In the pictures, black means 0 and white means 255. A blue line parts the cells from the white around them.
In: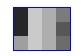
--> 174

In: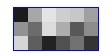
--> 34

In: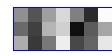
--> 120

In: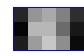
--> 199

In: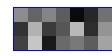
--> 25

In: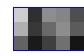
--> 63

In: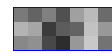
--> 72

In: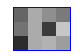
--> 178

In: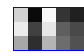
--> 180
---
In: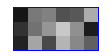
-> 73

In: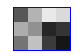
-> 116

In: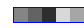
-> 99

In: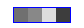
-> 112

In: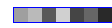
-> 208

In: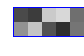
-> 196

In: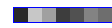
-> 61

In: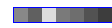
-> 122

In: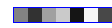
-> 202

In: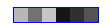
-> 198
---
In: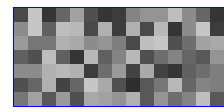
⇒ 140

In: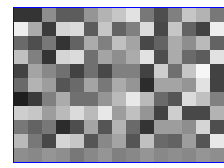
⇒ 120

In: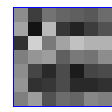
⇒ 141

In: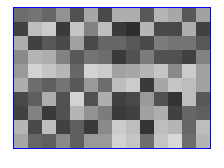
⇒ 65

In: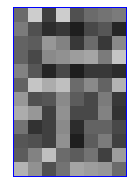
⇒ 86

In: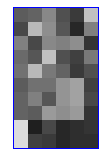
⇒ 99
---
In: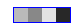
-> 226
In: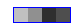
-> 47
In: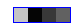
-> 56
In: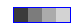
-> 171
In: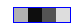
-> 83
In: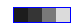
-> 121
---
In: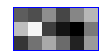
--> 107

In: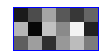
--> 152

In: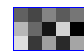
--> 159

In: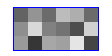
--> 160

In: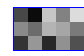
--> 40

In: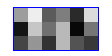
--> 185

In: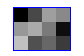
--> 80

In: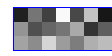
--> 125
